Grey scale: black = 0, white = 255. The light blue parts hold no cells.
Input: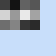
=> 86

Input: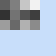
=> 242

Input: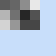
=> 232

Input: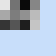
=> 134

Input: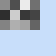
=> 112

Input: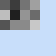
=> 160

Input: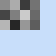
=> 115
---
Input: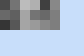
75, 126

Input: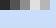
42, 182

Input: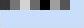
54, 85

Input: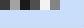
58, 132

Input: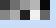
55, 101

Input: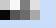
202, 168

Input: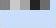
131, 108

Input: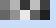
123, 31

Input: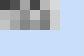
59, 206
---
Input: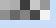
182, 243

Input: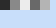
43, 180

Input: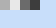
176, 61

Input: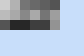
207, 147

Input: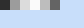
46, 100

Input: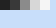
34, 245

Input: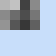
182, 96
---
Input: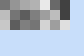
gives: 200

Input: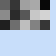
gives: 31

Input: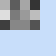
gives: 62

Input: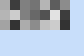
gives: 163

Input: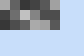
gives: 55

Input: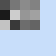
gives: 195
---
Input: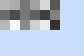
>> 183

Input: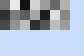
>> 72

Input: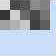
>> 159

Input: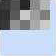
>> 57

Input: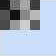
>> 73

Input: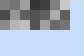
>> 139

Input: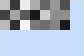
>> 184

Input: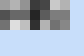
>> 114

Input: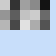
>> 182
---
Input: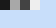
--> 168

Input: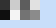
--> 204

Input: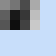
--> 117

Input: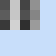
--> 198

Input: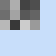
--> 174

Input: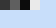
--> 95

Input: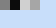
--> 12

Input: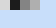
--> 28
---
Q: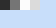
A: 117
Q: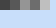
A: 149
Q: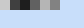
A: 97
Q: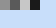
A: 90
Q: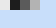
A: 29
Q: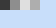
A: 142
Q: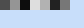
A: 178
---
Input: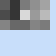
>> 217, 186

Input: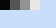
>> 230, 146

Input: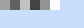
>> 252, 193

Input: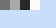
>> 250, 169

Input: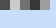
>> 202, 159

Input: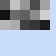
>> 206, 194

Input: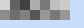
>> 213, 202

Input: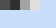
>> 223, 164

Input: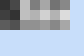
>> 220, 209
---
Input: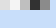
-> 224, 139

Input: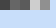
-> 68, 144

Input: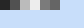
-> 38, 101

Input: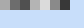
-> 170, 56

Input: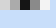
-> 213, 243

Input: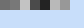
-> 111, 152

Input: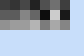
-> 62, 133

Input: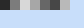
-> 41, 185

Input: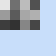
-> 229, 70
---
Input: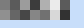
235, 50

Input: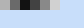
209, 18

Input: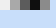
239, 15

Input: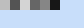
212, 23

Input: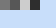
205, 46

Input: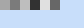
224, 50

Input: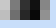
200, 8
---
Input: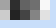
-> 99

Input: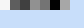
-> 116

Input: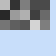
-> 126

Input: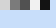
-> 81

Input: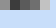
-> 91

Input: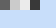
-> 203

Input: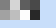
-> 213

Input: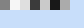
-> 202

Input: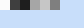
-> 166

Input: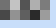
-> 84
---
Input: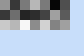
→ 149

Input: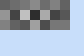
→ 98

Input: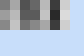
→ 124

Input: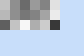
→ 195

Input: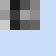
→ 172

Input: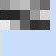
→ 146
